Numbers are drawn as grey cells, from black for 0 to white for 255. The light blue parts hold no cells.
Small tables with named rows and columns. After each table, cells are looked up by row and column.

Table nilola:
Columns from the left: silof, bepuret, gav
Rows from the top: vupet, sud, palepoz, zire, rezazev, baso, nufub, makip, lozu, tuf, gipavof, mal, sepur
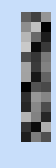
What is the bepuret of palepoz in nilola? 105
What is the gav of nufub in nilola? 99
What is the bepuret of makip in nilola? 83
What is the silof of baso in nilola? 163
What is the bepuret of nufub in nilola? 23
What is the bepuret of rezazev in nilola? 54
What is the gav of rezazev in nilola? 121
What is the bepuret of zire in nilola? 10
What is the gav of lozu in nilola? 133
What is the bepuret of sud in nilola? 192
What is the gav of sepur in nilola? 80
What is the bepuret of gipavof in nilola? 130
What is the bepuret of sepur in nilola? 124
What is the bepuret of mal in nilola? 10
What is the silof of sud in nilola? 142
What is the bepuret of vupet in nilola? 65
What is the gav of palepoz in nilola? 28

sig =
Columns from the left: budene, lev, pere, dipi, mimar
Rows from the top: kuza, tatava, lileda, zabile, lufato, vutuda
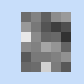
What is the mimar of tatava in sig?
79
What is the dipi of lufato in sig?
129
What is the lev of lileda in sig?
138
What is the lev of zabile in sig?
129
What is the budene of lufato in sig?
89
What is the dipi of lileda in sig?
105
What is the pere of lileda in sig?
101
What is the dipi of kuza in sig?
140
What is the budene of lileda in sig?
232
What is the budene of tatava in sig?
153
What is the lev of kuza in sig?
130
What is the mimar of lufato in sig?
145
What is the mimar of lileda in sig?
50
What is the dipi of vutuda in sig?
124
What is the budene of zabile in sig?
138
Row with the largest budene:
lileda

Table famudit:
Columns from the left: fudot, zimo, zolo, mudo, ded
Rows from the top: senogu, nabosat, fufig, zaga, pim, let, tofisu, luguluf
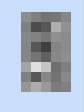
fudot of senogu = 141
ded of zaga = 140
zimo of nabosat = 76
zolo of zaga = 63
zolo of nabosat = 87
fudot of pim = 134
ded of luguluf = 128
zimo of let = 223
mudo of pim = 136
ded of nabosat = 145
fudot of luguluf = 150
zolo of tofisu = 134
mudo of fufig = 144
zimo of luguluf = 173
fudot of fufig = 135

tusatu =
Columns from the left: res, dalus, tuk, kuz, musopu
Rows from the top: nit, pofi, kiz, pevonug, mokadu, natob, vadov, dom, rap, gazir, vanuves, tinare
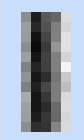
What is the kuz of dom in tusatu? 124
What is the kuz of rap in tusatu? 125
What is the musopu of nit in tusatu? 219
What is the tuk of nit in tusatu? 89
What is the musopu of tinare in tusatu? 218
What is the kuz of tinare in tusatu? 133
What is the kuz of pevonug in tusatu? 149
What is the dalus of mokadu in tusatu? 21
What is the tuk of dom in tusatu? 71
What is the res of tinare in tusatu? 141
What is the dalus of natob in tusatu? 36
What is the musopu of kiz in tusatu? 225
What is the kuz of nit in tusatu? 102
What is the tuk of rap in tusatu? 56
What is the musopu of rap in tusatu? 217
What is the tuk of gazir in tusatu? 44
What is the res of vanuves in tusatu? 158

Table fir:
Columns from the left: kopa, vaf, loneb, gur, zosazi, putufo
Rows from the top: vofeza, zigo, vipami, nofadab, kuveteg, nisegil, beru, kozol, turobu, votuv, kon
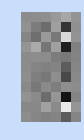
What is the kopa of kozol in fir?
137
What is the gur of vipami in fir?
120
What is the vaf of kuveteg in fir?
141
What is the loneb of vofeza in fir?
143
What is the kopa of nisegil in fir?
140
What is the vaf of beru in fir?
127
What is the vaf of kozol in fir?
120
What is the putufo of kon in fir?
133
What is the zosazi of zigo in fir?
53

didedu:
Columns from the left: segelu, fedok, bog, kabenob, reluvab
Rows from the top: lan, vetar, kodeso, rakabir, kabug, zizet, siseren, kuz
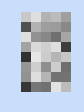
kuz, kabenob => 226
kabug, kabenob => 181
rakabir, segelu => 163
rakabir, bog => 207
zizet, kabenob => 205
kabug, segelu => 49
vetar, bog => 158
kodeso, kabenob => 112
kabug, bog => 204
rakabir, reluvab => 61
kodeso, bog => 135
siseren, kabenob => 114
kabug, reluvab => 198
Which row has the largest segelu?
kodeso

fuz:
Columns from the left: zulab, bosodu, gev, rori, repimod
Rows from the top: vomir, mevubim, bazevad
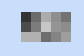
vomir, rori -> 143
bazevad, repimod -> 158
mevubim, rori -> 148
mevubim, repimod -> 140
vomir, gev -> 172
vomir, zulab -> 51
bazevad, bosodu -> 177
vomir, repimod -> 115
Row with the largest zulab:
bazevad

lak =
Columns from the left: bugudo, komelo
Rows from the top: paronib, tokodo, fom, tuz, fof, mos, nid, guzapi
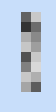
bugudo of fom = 174
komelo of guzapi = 92
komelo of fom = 137
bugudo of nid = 199
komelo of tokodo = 108
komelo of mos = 216
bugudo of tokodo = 51
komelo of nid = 175
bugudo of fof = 81
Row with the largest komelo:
mos

